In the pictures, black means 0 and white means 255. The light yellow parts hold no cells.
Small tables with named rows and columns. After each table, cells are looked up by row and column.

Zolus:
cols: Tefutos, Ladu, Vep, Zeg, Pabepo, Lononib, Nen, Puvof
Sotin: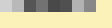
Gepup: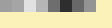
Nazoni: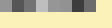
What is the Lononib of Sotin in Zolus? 80
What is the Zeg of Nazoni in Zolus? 190
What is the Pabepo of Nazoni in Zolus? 150
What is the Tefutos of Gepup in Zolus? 158
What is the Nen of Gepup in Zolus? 104
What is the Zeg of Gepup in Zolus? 181
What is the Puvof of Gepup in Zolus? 148
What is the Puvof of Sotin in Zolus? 136
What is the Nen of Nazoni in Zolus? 61
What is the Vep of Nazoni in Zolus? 115
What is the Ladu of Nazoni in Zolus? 86
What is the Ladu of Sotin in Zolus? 185
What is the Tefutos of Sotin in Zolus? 209
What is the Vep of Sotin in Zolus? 85
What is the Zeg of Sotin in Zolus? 114
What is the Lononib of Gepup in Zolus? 46
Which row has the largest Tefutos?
Sotin

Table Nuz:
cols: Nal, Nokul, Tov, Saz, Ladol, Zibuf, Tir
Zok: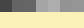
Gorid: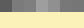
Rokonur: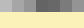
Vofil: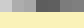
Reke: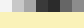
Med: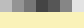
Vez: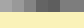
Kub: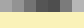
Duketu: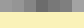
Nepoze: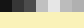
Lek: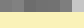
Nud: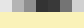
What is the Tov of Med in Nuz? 118
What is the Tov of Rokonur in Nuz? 149
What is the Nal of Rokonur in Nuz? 187
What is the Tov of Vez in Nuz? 131
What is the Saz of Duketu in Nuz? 108
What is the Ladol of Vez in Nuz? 94
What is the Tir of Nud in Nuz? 209
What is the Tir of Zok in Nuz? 150
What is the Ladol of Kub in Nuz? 78
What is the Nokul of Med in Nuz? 148
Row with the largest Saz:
Nepoze

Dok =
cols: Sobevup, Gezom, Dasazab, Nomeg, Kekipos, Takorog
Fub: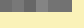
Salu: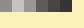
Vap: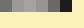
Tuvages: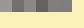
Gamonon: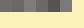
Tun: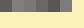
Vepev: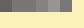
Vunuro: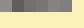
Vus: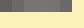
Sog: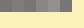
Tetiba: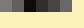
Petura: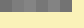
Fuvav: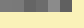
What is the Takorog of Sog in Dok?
119
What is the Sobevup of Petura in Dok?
113
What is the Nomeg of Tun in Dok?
103
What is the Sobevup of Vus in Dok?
95
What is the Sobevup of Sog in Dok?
117
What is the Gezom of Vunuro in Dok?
94
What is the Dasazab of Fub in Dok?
103
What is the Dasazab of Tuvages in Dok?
136
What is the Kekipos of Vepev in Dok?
149
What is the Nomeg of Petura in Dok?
119
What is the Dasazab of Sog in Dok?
118
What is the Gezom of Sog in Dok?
125
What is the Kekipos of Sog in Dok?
145
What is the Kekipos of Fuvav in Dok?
139
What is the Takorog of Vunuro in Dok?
127
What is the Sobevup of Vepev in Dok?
99
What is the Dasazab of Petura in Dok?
132
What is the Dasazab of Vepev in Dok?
118
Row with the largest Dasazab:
Vap

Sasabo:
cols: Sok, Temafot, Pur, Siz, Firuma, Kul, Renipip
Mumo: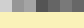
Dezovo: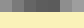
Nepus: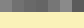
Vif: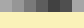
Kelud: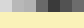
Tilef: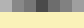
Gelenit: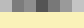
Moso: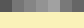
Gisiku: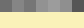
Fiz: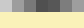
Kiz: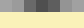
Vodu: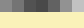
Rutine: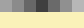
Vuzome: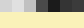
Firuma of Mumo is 101
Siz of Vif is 93
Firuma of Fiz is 87
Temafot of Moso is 118
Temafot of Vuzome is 224
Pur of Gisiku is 118
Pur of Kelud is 178
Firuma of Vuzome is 27
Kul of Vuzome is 52
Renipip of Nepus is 91
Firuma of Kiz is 94
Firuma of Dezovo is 91
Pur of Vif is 121
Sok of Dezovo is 144
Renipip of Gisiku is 86
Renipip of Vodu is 194
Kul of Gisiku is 143
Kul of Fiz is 125
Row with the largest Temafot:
Vuzome

